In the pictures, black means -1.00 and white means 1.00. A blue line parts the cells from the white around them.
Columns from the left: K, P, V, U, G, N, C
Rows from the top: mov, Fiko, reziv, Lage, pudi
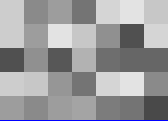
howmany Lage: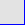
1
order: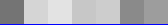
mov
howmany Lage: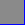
1
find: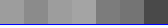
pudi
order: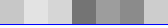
mov
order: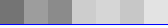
mov

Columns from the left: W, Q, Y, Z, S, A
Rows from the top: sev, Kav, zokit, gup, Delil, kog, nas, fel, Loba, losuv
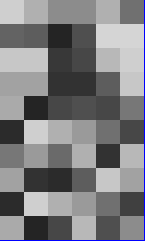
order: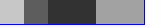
gup
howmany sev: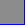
2
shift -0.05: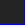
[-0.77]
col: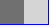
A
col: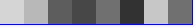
S
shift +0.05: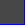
[-0.39]

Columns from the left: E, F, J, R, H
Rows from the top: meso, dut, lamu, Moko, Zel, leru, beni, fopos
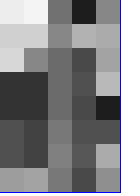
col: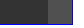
E
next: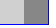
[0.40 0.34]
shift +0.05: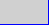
[0.68 0.68]
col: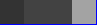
F
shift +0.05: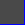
[-0.38]
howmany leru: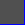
3

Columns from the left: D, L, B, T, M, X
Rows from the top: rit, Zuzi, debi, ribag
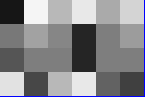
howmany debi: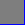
4
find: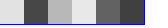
ribag
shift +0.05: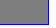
[0.04 0.04]

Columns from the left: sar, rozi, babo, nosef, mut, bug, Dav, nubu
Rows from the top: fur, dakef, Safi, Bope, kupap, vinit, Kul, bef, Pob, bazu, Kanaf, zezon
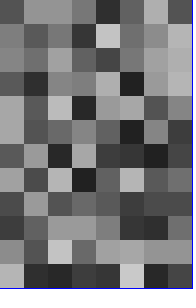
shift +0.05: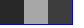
[-0.64  0.36 -0.47]
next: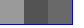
[-0.30 -0.52]
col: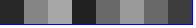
nosef
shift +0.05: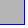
[0.47]
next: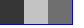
[0.10 0.42]
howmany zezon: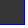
1

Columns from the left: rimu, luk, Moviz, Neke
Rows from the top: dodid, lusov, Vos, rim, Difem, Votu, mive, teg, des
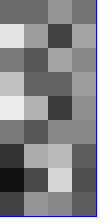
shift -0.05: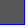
[-0.37]
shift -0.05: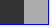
[-0.65  0.30]
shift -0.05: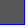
[-0.37]
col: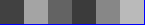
Moviz
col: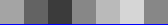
Moviz
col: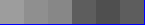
Neke
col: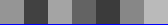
Moviz

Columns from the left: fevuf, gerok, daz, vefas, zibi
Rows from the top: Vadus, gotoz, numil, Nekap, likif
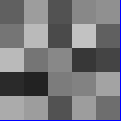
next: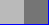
[ 0.07 -0.57]
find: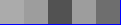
likif
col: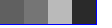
fevuf
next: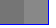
[-0.57 -0.47]
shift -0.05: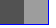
[-0.41  0.18]

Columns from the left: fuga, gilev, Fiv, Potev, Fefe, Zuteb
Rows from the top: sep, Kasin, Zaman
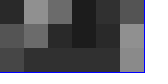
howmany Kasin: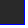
2
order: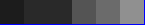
Kasin
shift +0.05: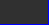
[-0.57 -0.57]
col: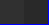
Fefe
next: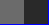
[-0.78 -0.68]
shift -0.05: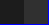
[-0.83 -0.67]
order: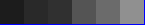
sep

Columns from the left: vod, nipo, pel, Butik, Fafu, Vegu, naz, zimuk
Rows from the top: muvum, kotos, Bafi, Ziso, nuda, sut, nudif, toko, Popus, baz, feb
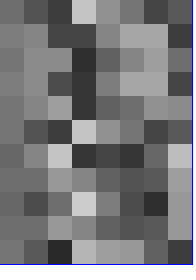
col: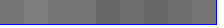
vod
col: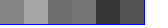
Vegu

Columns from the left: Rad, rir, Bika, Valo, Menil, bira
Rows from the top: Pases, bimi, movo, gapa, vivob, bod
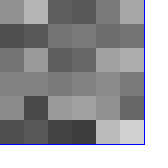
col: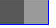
rir
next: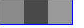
[0.26 0.14]
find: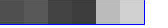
bod
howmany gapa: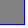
3

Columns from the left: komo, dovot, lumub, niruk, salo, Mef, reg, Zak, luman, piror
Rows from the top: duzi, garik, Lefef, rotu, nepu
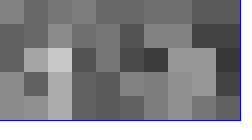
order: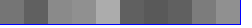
nepu
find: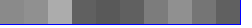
nepu
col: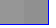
Zak
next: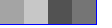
[-0.42 -0.53]
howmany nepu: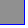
2

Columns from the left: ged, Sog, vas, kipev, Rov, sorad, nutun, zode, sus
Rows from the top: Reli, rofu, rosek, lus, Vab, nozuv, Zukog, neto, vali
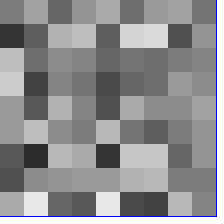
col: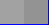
sus
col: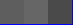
Rov
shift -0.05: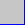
[0.50]

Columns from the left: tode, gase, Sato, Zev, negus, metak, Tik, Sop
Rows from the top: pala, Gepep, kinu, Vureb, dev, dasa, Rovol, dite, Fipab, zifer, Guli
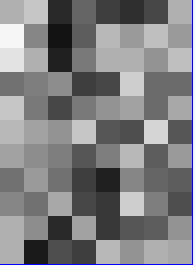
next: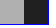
[-0.06  0.38]
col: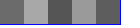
Sop
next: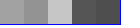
[ 0.67 -0.33]
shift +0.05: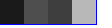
[-0.75 -0.34 -0.46  0.49]
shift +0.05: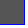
[-0.28]
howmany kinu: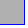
3
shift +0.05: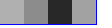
[ 0.43  0.15 -0.64  0.32]

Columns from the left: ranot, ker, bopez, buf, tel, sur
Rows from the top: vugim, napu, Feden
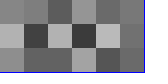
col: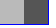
tel
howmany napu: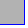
2
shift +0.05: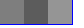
[ 0.04 -0.23  0.22]
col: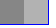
ranot
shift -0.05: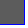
[-0.33]

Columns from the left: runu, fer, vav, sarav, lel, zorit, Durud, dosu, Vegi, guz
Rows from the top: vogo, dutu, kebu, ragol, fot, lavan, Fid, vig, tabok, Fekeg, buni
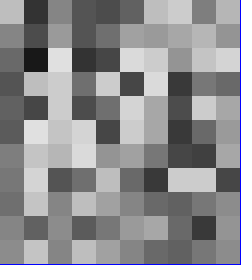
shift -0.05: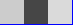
[ 0.55 -0.50  0.66]
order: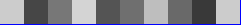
vig
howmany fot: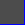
2
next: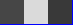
[-0.07 -0.18]

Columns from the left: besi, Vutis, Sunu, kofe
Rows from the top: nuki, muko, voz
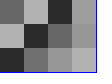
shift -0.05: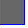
[-0.24]
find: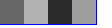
nuki
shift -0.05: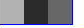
[ 0.35 -0.71 -0.24]
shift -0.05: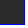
[-0.71]
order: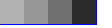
voz
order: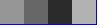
muko
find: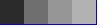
voz

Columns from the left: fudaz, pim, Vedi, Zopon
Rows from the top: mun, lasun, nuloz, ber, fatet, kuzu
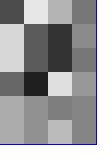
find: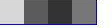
nuloz
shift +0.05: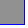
[0.19]
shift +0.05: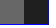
[-0.14 -0.71]
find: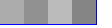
kuzu
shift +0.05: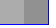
[0.40 0.19]
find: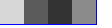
lasun
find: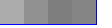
fatet

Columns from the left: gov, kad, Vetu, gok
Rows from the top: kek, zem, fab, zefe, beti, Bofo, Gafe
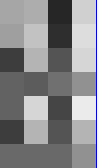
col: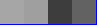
gov
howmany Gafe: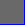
3
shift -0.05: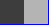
[-0.57  0.36]
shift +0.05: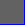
[-0.18]
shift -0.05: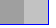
[0.20 0.47]
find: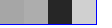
kek
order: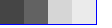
beti

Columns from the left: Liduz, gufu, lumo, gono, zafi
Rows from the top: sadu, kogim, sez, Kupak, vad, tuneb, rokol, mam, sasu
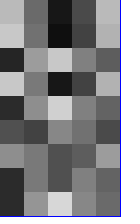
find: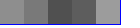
rokol
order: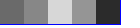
sasu
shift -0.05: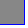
[0.01]

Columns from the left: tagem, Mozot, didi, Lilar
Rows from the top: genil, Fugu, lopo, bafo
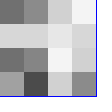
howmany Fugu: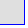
0
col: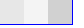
didi
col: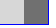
tagem
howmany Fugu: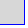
3
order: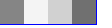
lopo

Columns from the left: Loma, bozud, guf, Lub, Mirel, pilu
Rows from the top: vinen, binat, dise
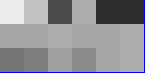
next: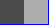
[-0.64 -0.64]
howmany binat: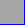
4
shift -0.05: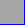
[0.25]
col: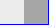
Loma
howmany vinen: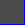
1

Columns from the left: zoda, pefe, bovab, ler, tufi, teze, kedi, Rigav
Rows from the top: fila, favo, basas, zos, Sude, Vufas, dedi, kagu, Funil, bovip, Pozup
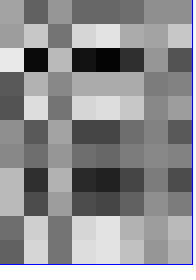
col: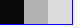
pefe
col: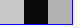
pefe
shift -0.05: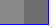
[ 0.02 -0.19]

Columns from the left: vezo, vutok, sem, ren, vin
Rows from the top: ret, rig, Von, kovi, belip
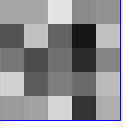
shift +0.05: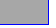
[0.36 0.36]
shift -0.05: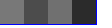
[-0.11 -0.45 -0.17 -0.71]

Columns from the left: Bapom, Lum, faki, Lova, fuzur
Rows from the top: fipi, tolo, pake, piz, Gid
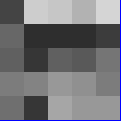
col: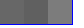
Bapom
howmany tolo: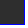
3
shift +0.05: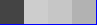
[-0.42  0.66  0.60  0.45]
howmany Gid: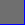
1
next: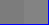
[0.19 0.13]
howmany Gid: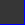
1

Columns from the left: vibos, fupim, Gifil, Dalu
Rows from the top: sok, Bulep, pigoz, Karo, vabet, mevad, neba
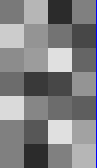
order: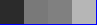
sok
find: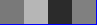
sok
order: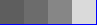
vabet

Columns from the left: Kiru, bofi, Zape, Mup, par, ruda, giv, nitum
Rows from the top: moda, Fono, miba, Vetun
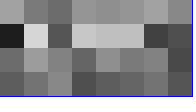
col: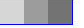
bofi
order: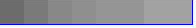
moda

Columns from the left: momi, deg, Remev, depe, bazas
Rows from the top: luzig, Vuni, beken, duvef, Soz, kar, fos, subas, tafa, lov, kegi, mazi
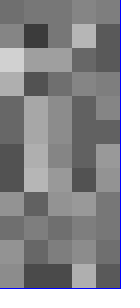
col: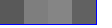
bazas
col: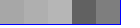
deg
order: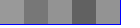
tafa
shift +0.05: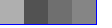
[ 0.42 -0.31 -0.08  0.09]
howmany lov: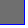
2
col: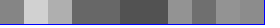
momi
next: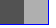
[ 0.04 -0.24]

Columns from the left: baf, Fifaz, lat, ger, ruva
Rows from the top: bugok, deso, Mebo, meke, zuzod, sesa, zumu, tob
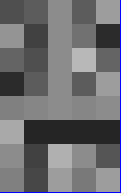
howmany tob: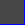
1
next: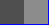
[ 0.44 -0.22]
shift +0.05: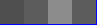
[-0.34 -0.23  0.15 -0.23]
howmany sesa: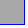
1
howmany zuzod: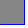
2
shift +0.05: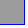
[0.27]
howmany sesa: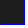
0

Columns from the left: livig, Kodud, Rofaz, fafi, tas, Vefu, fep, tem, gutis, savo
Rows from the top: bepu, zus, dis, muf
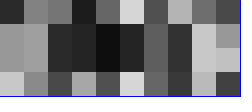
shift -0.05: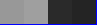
[ 0.14  0.20 -0.72 -0.77]
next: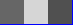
[ 0.41 -0.14]
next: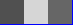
[-0.55  0.46]
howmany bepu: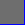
1

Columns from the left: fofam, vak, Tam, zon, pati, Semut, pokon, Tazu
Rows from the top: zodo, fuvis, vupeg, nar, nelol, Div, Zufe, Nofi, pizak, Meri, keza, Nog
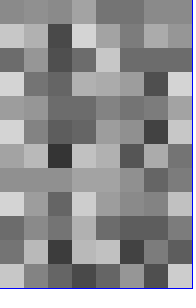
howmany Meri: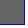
0
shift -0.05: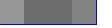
[ 0.13 -0.20 -0.20 -0.02]
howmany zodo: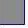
4
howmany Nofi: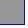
0
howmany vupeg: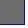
5
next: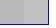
[-0.48 -0.03]
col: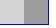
fofam

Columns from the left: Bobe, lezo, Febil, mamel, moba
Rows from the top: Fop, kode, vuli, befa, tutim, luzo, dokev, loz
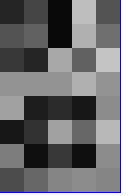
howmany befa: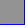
4
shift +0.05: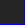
[-0.66]
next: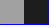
[-0.66 -0.82]
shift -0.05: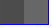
[-0.45 -0.24]

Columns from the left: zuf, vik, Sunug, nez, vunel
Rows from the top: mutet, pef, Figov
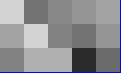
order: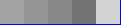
mutet
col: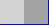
zuf
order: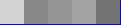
mutet

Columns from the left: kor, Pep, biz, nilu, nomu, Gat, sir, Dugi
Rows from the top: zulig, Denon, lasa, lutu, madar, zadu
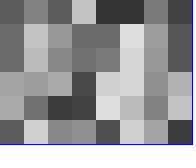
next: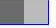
[ 0.07 -0.11]
